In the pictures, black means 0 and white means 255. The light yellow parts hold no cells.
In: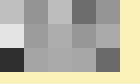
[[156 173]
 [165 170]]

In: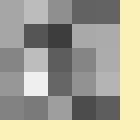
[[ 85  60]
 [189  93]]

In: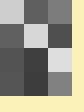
[[215  78]
 [ 63 221]]

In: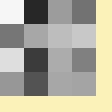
[[167 188]
 [ 59 172]]

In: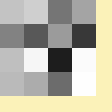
[[ 88 155]
 [246  29]]

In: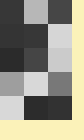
[[ 55 214]
 [ 69 203]]

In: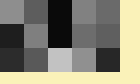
[[127  10]
 [ 89 194]]
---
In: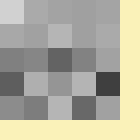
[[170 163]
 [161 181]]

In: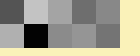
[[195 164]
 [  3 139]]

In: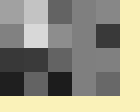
[[195  99]
 [216 141]]

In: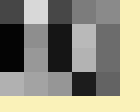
[[216  71]
 [142  21]]

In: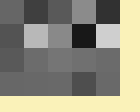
[[ 63  89]
 [184 137]]

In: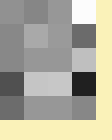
[[134 151]
 [169 154]]

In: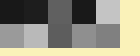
[[ 29  96]
 [185  93]]

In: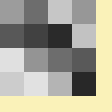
[[109 198]
 [ 65  42]]

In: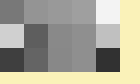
[[148 153]
 [ 94 137]]
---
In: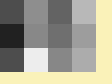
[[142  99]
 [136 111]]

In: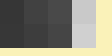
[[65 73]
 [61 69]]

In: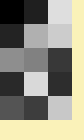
[[ 31 222]
 [176 204]]

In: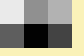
[[144 178]
 [  2  67]]

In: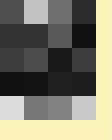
[[194 112]
 [ 51  89]]

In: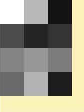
[[185  20]
 [ 36  53]]
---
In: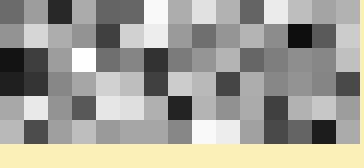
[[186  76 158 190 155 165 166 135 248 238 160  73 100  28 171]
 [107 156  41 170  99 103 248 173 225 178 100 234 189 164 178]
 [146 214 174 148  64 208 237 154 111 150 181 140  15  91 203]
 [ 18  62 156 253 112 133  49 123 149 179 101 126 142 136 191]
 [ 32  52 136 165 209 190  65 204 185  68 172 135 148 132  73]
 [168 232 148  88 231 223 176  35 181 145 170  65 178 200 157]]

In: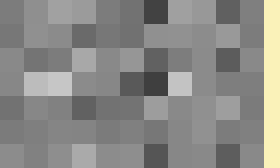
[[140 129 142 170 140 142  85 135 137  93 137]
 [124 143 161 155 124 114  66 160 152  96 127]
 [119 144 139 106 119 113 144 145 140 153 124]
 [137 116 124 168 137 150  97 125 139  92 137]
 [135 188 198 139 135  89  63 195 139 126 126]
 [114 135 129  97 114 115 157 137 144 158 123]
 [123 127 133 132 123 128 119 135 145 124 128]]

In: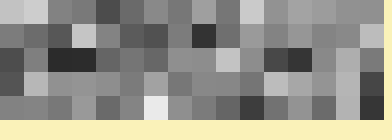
[[130 132 120 153 106 132 234 143 123 101  61 114 147 107 179  54]
 [194 205 130 121  76 106 137 119 159 118 202 146 163 156 145 144]
 [124 108  87 197 131  91  81 124  51 111 154 131 150 132 137 188]
 [ 77 127  43  44 101 117 103 143 141 195 141  72  53 137 174 122]
 [ 84 183 145 148 142 123 162 119 136 135 117 188 167 148 181  70]]

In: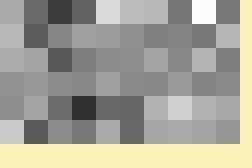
[[202  90 140 121 169 104 165 170 163 149]
 [170 106  60  99 218 188 184 119 251 120]
 [183  92 134 159 155 144 128 132 120 182]
 [171 163  89 126 139 141 163 135 179 126]
 [145 151 140 136 159 138 136 154 131 137]
 [142 163 109  48 105 102 177 207 178 167]]

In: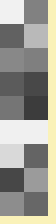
[[141 103]
 [241 129]
 [ 97 185]
 [136 127]
 [ 91  72]
 [117  60]
 [240 240]
 [217 100]
 [ 71 155]]

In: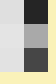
[[226  70]
 [223  37]
 [228 169]]

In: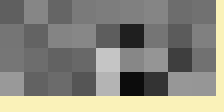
[[153  98 107  85 180  12  51 151 150]
 [ 95 134 101 122 125 128 133 109 113]
 [117  99 132 135  93  31 117  91 128]
 [118 109  98 104 197 135 149  62 113]]

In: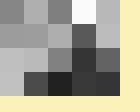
[[193  75  33  57  53]
 [134 175 127 250 184]
 [156 157 174  89 188]
 [191 186 129  53  99]]
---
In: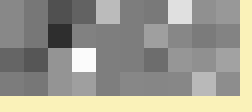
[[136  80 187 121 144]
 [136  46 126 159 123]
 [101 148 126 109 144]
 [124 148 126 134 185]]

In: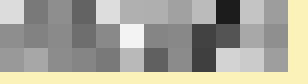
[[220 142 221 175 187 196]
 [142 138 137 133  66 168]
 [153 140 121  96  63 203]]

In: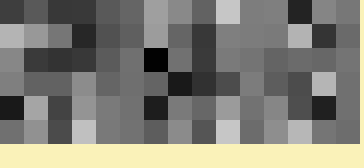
[[ 62  56  89 159  98 125  35 119]
 [180 118  81 156  56 124 179 106]
 [135  51  91   2  58 116 107 116]
 [127  98 101 100  49 124  76 112]
 [ 25  67 122  29 103 114  78 112]
 [112  75 121  93  85 108 183 109]]

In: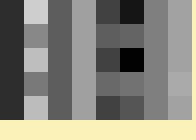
[[ 45  93  65 127]
 [ 45  93  94 127]
 [ 45  93  65 127]
 [ 45  93 105 127]
 [ 45  93  65 127]]

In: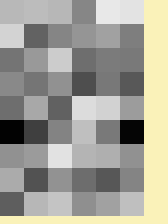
[[184 183 232]
 [211 133 161]
 [116 204 123]
 [137 145 120]
 [110  97 210]
 [  2 131 121]
 [145 226 175]
 [171 146  87]
 [ 94 196 161]]

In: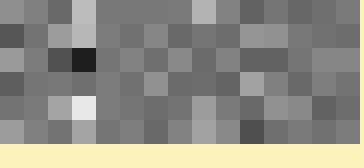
[[142 105 120 119 180  99 103 121]
 [ 86 156 124 134 118 150 120 109]
 [154  81 118 112 106  99 118 135]
 [ 93 119 123 145 108 162 104 116]
 [115 165 123 109 155 105 136 108]
 [155 115 118 105 161  80 122 123]]
